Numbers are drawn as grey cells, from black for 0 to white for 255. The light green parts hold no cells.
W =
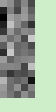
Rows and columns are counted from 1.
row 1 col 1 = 157
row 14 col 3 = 89
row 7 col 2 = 169
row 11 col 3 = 81
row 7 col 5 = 75
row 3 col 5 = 115
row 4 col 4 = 103
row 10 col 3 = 130
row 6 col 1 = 146
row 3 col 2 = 161
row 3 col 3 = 143
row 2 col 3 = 70
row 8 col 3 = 106
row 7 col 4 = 111
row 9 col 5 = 137
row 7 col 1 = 94
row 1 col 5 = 73
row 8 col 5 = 106
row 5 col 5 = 130

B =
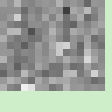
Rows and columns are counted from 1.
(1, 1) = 160
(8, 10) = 121
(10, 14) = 133
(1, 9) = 177
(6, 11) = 147
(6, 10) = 113
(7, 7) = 135
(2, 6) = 126
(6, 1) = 174
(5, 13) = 144
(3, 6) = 133
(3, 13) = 105
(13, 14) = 146
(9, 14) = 168
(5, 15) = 142
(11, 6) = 128
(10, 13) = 164
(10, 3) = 98
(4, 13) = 131
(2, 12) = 156
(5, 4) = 129
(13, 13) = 139
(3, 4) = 124
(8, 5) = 132
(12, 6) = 168
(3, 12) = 169
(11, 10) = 182
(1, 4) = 137
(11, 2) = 134
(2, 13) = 186
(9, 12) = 139
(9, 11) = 150
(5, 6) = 126
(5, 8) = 178
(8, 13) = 191
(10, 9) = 117
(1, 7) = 151
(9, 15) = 137

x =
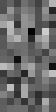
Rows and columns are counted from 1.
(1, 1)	82
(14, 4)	169
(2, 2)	149
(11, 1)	57
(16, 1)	96
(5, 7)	205
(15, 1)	93
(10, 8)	17
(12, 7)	128
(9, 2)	98
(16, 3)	110
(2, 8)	39
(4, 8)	48
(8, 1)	97
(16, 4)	110
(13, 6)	98
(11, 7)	153
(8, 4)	112
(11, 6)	101
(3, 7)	129
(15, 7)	171
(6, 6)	152
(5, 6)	82
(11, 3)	96
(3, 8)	110
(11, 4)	37
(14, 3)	48
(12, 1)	80
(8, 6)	96
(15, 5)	110
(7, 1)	88
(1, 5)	93
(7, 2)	116
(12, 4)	112
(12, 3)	46
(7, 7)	150
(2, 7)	145

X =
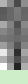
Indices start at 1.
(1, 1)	179
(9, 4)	139
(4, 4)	136
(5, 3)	97
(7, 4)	131
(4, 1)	168
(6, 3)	106
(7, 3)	85
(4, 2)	130
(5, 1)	134
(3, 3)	118
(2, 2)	103
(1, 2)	134

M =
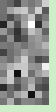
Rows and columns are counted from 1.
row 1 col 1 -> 115
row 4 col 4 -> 168
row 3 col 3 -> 116
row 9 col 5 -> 124
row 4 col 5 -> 254
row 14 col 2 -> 110
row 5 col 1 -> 152
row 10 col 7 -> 241
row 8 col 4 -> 158
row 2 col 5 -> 133
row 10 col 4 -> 200
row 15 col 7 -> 95
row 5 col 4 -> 113
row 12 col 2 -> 201
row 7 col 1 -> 122
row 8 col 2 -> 111
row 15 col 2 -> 174
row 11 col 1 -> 123
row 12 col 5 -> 161
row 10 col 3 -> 197
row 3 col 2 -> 75
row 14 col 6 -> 181
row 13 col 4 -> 127
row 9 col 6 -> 74
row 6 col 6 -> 156
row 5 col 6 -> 164
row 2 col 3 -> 190
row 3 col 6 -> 91
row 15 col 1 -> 118
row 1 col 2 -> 101
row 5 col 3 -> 50
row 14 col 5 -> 19

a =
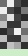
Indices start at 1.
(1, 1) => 109
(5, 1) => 43
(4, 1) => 191
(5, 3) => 241
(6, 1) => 191
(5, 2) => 79
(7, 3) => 166
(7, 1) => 55
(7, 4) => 48

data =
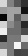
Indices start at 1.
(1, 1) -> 215
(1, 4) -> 48
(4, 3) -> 109
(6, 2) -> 121
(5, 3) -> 109
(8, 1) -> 216
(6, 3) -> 120

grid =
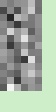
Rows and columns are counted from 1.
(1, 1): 143
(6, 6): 134
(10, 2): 155
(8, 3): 102
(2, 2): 137
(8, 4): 195
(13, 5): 150
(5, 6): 138
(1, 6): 116
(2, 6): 112
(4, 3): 57
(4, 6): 144
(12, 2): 162
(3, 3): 186
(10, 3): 121
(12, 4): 149
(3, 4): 167
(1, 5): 188
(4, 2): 116
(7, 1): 141
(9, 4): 58

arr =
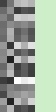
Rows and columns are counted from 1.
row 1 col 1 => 66
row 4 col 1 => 109
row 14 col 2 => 139
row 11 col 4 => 92
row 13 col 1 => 102
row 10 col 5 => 65
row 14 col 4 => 163
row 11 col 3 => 74
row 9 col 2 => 32
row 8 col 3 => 84
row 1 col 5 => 179
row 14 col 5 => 151
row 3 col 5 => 205
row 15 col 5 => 211
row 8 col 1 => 134
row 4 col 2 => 140
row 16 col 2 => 182
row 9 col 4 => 153
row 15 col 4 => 150
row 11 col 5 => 62
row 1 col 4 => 193
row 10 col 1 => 104
